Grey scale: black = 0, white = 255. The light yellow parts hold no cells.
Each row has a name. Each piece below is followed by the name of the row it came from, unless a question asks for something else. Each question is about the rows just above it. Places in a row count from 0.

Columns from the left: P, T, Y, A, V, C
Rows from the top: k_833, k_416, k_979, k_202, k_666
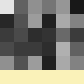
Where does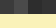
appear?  k_979
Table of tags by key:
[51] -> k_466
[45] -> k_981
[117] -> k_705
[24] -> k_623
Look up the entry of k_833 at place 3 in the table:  k_705
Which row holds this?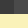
k_979

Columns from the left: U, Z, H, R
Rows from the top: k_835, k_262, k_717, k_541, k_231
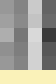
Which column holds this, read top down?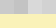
H
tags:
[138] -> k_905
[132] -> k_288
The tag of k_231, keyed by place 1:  k_288
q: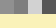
k_541
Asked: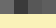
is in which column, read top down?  R
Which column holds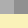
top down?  U

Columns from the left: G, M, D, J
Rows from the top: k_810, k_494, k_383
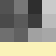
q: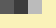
k_494
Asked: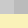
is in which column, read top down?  J
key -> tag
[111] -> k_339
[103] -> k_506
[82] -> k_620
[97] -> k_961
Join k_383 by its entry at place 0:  k_339
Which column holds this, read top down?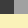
D

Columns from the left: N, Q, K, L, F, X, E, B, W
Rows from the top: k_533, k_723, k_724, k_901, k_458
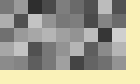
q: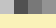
k_901
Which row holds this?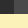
k_533
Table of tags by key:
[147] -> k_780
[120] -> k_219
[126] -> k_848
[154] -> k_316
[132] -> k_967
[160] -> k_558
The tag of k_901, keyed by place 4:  k_780
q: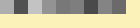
k_723

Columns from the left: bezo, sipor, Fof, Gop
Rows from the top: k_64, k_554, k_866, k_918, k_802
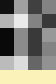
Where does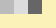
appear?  k_802
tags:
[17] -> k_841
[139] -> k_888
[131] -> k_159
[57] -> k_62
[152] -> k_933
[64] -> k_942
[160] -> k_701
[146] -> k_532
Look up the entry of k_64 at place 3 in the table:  k_159
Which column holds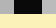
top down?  bezo
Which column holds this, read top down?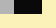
bezo
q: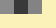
k_918
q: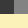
k_918
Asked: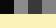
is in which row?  k_918

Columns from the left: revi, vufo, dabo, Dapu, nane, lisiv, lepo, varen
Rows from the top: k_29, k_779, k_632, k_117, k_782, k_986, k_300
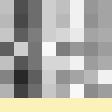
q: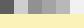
k_986
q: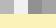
k_779
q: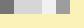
k_782

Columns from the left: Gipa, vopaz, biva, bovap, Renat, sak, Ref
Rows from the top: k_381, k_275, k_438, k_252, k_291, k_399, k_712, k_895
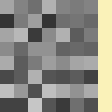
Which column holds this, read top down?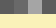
sak
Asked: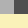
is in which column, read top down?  biva
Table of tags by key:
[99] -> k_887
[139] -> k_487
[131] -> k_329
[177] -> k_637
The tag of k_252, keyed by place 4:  k_887
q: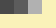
k_399
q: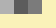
k_438

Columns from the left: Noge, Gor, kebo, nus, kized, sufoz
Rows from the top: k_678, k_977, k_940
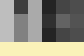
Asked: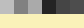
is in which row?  k_940
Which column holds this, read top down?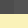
sufoz
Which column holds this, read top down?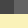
kized

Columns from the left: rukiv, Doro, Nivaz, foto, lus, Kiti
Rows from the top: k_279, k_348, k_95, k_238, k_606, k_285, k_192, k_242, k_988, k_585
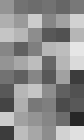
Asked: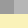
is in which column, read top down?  Doro
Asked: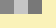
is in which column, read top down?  Nivaz
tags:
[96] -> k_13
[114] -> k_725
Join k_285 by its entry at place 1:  k_13
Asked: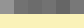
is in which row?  k_279
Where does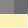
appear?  k_988
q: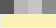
k_192

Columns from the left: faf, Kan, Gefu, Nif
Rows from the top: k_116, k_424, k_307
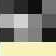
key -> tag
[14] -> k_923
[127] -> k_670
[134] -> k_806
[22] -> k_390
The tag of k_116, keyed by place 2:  k_923
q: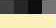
k_116

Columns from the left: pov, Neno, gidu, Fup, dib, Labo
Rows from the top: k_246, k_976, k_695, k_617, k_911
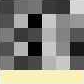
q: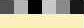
k_617
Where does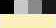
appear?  k_617
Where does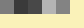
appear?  k_695
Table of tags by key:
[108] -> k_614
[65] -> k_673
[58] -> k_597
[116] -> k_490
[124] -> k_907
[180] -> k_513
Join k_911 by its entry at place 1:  k_597
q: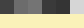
k_246

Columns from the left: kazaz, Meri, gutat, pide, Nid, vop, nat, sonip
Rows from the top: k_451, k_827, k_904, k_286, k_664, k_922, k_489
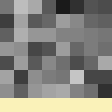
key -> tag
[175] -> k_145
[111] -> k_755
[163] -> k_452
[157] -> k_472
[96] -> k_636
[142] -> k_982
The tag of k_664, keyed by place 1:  k_472
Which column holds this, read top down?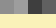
Meri
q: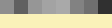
k_489
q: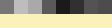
k_451
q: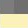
k_286
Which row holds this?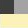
k_827
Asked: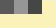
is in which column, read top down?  gutat

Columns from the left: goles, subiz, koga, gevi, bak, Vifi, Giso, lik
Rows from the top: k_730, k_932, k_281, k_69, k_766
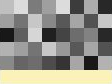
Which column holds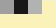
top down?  goles
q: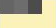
k_766
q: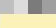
k_730
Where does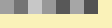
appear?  k_69
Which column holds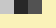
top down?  lik
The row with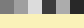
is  k_730
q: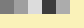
k_730

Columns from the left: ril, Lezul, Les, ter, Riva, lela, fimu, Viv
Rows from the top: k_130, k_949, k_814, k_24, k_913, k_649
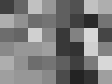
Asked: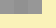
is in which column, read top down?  Lezul
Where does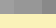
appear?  k_649

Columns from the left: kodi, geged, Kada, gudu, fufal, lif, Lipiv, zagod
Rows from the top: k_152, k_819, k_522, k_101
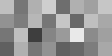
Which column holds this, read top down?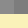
Lipiv
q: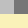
k_152
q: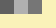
k_101
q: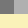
k_152
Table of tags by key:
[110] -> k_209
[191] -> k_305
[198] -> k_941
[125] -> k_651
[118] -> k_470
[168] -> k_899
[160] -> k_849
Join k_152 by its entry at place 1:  k_470

